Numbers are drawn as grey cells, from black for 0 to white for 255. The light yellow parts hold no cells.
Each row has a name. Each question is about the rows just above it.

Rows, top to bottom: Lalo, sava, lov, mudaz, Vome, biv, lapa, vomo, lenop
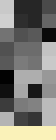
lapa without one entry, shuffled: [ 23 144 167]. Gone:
[16]
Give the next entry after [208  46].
[38]
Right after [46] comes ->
[38]

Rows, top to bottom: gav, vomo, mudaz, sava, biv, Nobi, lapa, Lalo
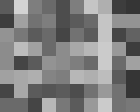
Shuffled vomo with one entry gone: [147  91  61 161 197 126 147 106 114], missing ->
[77]
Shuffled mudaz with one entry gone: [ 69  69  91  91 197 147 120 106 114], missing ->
[98]
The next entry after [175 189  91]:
[53]
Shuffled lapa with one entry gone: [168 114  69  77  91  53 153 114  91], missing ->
[85]
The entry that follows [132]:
[126]
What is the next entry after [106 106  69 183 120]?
[91]

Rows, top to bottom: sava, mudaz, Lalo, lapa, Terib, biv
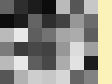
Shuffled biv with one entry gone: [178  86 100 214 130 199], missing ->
[206]
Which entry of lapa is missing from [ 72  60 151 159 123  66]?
[220]
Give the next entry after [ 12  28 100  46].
[66]
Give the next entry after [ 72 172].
[226]

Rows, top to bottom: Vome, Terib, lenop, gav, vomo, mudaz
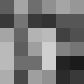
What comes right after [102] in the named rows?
[179]
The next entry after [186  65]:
[80]
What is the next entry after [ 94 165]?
[110]
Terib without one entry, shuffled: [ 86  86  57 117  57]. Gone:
[51]
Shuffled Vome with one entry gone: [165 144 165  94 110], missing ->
[151]

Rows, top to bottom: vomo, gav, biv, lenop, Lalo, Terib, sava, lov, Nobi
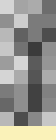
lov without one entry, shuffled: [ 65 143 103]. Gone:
[136]
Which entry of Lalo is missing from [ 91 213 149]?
[156]
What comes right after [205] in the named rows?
[123]
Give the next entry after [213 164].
[171]
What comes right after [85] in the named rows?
[171]
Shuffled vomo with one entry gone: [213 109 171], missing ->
[164]
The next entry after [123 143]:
[65]

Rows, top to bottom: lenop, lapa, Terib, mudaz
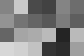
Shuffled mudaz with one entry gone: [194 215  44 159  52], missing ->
[209]
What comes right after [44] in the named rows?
[159]
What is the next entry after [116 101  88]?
[124]
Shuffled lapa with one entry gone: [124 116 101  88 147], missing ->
[94]
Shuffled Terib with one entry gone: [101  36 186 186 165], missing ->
[171]

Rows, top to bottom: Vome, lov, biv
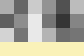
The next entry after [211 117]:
[233]
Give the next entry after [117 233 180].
[109]
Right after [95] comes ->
[141]
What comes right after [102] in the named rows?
[203]
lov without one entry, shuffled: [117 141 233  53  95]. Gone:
[133]

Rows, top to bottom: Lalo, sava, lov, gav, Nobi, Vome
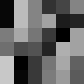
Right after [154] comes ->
[91]
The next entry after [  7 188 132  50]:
[69]
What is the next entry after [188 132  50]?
[69]
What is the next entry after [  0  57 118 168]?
[97]
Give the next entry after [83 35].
[175]

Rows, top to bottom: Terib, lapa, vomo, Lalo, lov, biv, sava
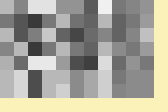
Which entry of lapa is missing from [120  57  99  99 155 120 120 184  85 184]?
[113]
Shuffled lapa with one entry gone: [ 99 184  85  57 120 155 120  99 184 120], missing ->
[113]
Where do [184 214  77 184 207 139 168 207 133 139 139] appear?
sava
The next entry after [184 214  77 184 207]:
[139]
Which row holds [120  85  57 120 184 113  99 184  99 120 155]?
lapa
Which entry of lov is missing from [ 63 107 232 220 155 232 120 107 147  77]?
[176]
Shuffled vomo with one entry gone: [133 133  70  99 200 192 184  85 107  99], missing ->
[126]

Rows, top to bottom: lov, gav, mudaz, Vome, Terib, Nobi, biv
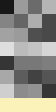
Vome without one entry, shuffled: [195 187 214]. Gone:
[222]
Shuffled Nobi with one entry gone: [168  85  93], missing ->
[66]

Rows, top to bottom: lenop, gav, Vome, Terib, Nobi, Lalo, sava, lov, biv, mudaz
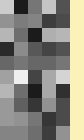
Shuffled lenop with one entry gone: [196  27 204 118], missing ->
[82]
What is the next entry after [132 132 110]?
[61]
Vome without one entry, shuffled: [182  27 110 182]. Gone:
[175]
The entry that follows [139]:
[88]
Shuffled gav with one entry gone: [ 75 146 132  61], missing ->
[124]

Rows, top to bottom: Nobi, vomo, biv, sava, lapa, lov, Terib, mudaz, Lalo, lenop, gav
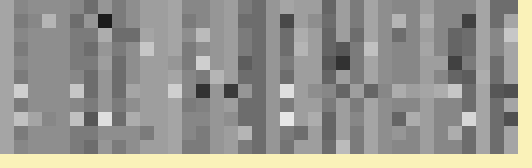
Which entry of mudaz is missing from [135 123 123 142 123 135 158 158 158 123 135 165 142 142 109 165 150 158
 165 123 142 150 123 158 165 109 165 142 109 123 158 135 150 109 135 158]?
[129]
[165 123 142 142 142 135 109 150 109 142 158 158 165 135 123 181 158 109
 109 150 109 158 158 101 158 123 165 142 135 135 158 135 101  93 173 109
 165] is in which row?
lov
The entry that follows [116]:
[158]
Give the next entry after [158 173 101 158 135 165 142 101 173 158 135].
[135]
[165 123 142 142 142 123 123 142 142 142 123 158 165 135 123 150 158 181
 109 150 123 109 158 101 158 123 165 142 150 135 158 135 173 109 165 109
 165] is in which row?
lenop

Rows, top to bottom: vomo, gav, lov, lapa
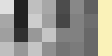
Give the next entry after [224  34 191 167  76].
[136]
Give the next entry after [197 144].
[116]
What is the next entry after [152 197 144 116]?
[123]
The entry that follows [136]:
[96]
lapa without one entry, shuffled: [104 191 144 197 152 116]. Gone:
[123]
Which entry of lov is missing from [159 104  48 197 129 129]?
[152]
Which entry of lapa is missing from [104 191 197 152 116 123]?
[144]

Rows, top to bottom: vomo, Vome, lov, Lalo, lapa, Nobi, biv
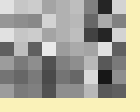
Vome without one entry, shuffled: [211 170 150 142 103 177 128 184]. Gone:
[136]
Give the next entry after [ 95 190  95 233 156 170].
[164]

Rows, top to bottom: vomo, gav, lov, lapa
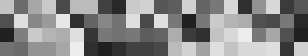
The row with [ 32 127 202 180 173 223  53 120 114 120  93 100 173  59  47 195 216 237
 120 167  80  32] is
lov
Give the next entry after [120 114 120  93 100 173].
[59]
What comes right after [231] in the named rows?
[47]
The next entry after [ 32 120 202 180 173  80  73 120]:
[40]
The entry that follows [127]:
[202]

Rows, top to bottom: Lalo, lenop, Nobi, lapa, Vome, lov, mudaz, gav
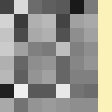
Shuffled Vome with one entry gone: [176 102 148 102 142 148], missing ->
[134]
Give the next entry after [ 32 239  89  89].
[232]
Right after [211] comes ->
[59]
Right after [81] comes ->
[142]
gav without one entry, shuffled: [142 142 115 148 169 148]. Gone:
[155]
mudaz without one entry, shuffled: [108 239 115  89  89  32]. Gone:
[232]

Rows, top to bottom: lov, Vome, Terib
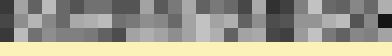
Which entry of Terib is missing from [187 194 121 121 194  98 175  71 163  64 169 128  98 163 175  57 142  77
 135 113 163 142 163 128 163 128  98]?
[155]
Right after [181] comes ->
[135]
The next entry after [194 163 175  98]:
[142]
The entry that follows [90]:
[121]
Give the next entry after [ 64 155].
[194]

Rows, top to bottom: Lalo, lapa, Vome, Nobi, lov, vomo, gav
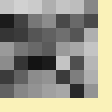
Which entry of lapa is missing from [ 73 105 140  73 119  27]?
[66]
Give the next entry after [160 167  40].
[147]
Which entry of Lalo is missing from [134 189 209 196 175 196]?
[203]
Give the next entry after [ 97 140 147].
[59]
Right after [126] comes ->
[175]
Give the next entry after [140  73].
[105]

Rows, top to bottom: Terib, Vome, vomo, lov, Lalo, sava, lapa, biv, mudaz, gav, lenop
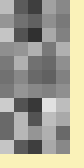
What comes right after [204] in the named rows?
[83]
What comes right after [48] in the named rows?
[169]
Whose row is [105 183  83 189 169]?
mudaz
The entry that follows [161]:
[136]

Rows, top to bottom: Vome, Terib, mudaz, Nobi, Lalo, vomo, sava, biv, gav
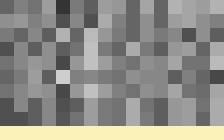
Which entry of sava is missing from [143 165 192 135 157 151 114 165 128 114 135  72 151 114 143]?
[108]
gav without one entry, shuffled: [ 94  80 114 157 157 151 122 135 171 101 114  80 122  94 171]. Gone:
[86]
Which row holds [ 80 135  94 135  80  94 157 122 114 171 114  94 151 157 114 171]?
biv

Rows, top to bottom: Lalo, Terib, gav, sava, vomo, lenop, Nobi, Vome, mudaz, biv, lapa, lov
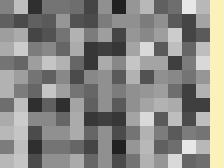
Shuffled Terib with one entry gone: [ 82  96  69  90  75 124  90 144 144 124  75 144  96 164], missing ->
[150]
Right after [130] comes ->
[190]

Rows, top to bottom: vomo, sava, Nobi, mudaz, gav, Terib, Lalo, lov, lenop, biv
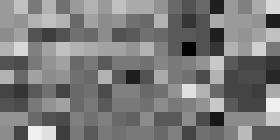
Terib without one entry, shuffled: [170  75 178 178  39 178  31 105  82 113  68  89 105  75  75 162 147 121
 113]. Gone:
[140]
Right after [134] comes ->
[121]
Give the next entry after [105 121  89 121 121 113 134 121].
[128]
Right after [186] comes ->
[89]
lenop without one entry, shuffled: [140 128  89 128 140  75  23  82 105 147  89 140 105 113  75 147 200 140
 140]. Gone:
[97]
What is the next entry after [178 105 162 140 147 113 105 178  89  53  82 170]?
[154]
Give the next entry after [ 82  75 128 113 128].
[105]

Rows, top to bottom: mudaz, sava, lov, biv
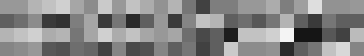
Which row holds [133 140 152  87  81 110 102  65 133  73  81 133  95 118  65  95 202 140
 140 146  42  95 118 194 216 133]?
biv
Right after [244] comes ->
[21]
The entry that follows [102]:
[65]
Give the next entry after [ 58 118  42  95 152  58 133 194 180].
[95]
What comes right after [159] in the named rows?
[222]
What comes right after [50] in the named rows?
[126]

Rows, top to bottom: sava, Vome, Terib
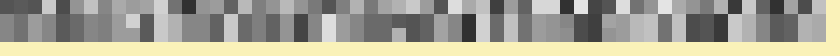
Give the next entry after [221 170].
[193]
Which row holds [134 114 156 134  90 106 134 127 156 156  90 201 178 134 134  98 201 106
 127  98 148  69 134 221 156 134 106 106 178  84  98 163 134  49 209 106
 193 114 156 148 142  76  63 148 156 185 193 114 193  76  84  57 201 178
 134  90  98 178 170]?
Terib
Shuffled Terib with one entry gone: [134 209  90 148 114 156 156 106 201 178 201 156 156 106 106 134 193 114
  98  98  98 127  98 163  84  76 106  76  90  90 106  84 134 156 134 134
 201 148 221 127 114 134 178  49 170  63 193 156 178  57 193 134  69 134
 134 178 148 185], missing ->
[142]

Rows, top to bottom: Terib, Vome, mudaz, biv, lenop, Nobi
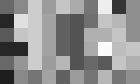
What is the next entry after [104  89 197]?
[176]
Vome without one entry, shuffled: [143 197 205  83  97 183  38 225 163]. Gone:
[111]
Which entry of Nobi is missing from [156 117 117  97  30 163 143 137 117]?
[183]
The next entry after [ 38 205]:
[163]
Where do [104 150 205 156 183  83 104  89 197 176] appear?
lenop
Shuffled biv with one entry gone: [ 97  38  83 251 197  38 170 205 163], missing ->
[189]
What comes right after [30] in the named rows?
[137]

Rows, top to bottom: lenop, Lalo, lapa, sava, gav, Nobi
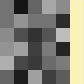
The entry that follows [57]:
[107]
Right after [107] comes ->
[123]

